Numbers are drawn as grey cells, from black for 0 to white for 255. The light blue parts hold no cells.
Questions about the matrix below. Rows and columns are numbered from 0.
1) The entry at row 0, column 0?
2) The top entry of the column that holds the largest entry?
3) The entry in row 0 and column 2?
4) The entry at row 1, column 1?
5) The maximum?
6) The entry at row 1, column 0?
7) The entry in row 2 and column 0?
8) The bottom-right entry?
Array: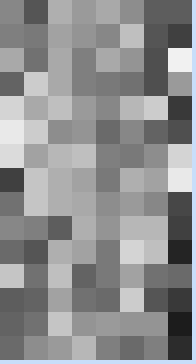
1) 135
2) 93
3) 175
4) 121
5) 241
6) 127
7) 169
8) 44
